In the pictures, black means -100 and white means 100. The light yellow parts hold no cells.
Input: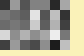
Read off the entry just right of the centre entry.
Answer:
-26
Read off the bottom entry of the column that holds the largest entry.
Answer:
-78
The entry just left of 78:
-26
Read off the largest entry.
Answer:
86
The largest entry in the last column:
50
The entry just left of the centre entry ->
-16
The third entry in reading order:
-34
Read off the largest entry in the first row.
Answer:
31
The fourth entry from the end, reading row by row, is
-42
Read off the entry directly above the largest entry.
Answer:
40

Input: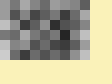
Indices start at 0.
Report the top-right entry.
-26
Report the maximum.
60
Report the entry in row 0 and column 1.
-6
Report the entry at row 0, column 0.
22
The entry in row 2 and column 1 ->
13
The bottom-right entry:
50
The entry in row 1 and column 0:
22
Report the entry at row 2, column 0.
50
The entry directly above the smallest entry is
-36
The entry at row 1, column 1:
-36
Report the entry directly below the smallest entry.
-53
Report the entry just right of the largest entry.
-16
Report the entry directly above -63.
-6

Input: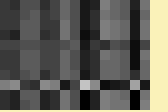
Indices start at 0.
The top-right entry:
-10
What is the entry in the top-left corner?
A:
-55
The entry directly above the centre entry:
-29
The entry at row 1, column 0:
-55
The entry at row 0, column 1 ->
-63
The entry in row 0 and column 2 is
-38
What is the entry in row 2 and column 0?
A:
-55
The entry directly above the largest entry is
-81
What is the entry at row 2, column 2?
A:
-29
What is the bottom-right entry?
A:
-1
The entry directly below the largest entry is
-99
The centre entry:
-38
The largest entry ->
53
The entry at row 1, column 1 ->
-55
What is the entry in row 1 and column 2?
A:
-38
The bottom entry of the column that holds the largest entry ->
-99
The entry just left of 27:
-73
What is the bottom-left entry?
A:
-63

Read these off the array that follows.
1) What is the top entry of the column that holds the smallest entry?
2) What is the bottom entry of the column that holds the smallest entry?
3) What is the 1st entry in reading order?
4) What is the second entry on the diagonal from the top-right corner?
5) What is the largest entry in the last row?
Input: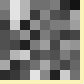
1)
-85
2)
-12
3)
6
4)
-46
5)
78

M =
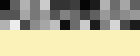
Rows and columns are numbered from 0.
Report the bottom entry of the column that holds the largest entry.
85
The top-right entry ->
-25
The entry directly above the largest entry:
-34
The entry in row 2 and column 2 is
-44
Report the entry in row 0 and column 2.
40
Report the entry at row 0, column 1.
-25
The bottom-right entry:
-79
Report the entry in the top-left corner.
-96
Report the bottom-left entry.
40

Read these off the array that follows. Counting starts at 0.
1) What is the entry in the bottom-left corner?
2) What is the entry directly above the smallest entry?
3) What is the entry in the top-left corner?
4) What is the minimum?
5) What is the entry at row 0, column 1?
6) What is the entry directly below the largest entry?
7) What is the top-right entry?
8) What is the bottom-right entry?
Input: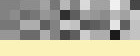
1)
18
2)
79
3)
2
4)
-80
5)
2
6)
44
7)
-45
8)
52
